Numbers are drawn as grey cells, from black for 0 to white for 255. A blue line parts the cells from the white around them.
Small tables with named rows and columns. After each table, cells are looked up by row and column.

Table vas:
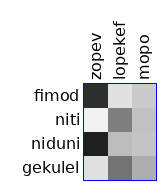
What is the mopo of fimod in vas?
202
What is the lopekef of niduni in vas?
188
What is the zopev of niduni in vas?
31
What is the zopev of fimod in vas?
47
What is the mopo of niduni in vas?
196
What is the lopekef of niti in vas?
126
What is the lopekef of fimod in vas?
225
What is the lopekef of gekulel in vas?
115
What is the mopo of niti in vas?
193
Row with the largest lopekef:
fimod

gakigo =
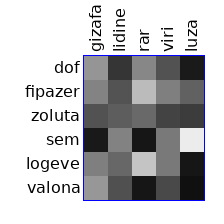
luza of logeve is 22
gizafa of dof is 149
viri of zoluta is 67
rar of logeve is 196
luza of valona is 16
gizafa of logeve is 127
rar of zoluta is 105
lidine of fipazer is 83
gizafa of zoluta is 82
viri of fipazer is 127
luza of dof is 26
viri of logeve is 121
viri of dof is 82
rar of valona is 22

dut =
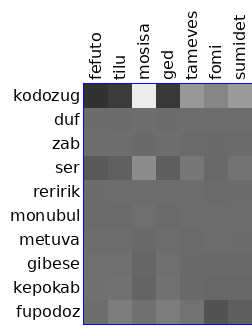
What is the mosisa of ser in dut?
140
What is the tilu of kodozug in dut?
59
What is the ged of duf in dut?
108
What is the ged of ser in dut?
95
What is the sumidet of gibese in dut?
105
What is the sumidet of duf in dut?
109
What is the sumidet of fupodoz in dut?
94

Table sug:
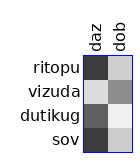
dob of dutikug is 241
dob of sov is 205
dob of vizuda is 142
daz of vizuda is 220
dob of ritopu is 206
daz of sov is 60
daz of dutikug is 96
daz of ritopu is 60
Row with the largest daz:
vizuda

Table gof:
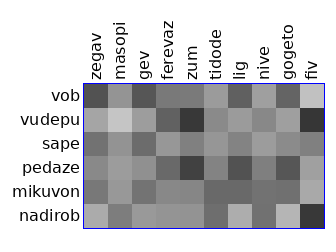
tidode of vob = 155
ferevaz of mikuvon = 136
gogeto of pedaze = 86
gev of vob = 86
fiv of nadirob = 56
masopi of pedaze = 156
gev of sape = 108
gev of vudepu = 157
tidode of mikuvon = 105
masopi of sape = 147
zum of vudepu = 56
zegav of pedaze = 137
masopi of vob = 148
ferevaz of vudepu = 97
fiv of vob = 193
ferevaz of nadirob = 148
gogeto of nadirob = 181
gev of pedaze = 144
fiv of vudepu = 54
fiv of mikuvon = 169

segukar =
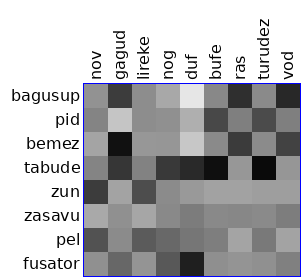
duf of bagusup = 230
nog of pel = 104
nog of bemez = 150
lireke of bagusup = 141
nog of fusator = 88
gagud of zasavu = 144
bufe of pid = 72
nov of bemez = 164
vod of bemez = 66
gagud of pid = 197
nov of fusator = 144
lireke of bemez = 151
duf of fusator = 31
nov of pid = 132

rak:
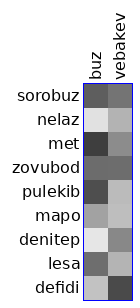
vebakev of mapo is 190
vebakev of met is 140
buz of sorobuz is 94
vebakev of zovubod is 109
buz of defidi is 194
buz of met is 62

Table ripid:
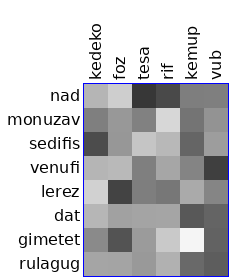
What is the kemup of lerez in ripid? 170
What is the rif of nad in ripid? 73
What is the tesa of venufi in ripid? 127
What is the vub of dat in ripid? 100
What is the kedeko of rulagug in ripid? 165
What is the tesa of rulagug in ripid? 153
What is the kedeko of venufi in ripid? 181
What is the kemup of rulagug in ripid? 105
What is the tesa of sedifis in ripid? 197
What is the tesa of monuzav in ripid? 129
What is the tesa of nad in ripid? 55
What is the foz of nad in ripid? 206
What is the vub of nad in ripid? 127

